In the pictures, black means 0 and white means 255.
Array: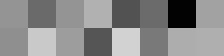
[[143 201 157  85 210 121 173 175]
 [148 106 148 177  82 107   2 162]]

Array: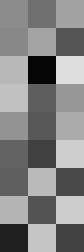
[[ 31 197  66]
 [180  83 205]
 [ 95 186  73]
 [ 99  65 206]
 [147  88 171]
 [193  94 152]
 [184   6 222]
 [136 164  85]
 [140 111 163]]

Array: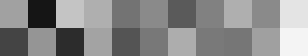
[[ 68 149  44 163  84 120 173 121 118 160 244]
 [161  21 196 175 115 138  90 129 175 138 228]]

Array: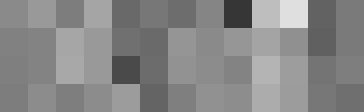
[[125 140 126 140 156 100 127 145 141 172 156 119 111]
 [127 131 168 153  74 108 146 140 131 180 157 116 126]
 [129 131 166 153 112 106 149 138 150 164 144  96 122]
 [138 153 125 165 105 119 109 133  54 190 223  98 122]]

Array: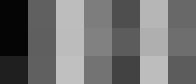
[[ 31  96 192 115  66 189  92]
 [  5  95 188 129  92 175 110]
 [  5  96 189 125  78 182 104]]

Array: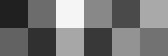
[[ 98  48 167  56 147 114]
 [ 32 108 245 136  74 169]]

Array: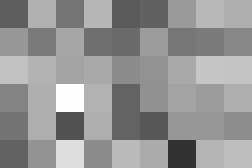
[[ 98 147 222 140 187 171  50 180 190]
 [115 174  81 174  99  87 151 150 141]
 [131 175 254 178  99 145 163 156 175]
 [193 179 163 169 140 146 169 198 195]
 [151 122 166 111 106 156 118 123 135]
 [ 94 176 116 183  90  97 154 184 175]]

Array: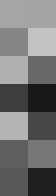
[[ 88  32]
 [ 95 119]
 [180  72]
 [ 61  24]
 [175 104]
 [133 194]
 [165 164]]
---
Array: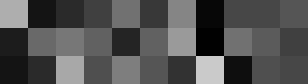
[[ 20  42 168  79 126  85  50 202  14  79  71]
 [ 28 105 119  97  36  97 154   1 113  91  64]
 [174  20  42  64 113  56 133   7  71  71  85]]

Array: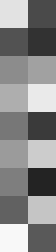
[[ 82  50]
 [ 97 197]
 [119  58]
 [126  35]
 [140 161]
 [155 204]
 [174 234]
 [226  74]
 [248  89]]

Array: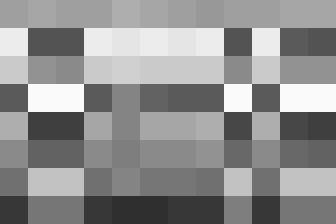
[[ 55 118 118  55  47  47  55  55 126  55 118 118]
 [ 90 250 250  90 132  98  90  90 250  90 250 250]
 [112 194 194 112 132 118 118 112 194 112 194 194]
 [138  98  98 138 126 138 138 146 104 138 104  98]
 [159 166 159 159 174 166 159 152 159 159 166 166]
 [174  63  63 166 132 166 166 174  71 174  71  63]
 [202 146 138 202 208 202 202 202 138 202 146 146]
 [236  83  83 236 229 236 229 236  83 236  90  83]]

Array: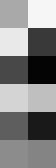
[[ 72   4]
 [ 94  25]
 [140 132]
 [169 246]
 [212 191]
 [233  57]]

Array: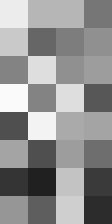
[[ 52  32 195  58]
 [ 79 243 170 164]
 [131 222 144 157]
 [150  94 207  44]
 [164  79 157 110]
 [201 102 125 144]
 [236 182 182 118]
 [250 131 222  87]]

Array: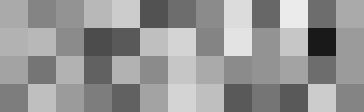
[[125 191 155 125  97 163 212 191  89 117  89 204 132]
 [163 117 178  97 178 139 198 170 139 147 163 109 155]
 [170 132 147 184 204  82 109 139 220 103 235 109 170]
 [178 184 139  76  89 191 212 132 227 147 198  25 155]]
